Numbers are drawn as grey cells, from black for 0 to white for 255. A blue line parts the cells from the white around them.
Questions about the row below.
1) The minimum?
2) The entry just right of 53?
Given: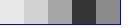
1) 53
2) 139

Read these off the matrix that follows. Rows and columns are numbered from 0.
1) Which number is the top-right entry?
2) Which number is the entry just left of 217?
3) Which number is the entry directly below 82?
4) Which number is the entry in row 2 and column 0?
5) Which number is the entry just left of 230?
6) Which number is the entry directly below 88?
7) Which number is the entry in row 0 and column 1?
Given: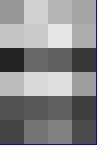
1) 165
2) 188
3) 68
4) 35
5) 202
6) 116
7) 209

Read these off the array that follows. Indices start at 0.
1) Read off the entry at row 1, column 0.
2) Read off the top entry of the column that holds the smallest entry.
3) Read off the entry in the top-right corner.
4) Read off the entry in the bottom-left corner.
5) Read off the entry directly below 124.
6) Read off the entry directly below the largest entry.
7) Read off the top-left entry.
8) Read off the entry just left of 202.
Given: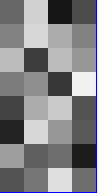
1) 130
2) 21
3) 75
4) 83
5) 67
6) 83
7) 103
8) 172

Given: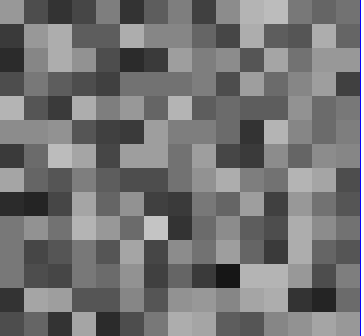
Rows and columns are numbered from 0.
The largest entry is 196
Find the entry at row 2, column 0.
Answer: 43
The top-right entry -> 114
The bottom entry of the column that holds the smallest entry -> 93
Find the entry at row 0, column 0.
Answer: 152
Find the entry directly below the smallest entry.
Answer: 134
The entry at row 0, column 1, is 77
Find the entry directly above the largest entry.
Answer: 64
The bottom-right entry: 152
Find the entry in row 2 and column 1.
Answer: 134
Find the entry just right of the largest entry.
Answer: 51
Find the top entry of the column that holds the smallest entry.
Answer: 140
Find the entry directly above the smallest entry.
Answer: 158
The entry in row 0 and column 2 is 51
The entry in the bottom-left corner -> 77
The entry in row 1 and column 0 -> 58
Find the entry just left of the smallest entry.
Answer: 58
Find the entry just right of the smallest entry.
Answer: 180
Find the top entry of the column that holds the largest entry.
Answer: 93

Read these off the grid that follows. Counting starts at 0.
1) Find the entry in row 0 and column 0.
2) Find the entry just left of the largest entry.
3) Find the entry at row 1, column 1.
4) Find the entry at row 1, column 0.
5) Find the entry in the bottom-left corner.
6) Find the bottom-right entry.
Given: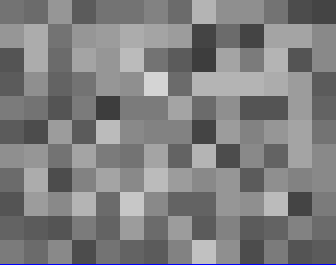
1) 115
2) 143
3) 172
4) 150
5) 123
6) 91

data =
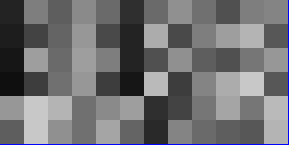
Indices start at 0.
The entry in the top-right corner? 132
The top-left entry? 35
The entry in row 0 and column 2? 94
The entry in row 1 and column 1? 67
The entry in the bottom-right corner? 180
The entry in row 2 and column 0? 22
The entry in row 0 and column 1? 126
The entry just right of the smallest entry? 61
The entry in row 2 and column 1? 158
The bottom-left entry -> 94
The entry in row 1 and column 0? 29

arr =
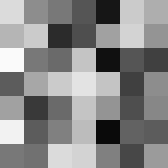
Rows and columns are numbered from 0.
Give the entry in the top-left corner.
219
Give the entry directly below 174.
148
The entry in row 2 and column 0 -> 250
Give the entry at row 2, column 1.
120
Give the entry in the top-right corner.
174
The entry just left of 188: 128
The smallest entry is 10
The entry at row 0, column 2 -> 120
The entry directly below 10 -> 128
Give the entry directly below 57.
92
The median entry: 135
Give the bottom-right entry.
155
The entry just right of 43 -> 78
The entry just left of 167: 92
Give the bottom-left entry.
120
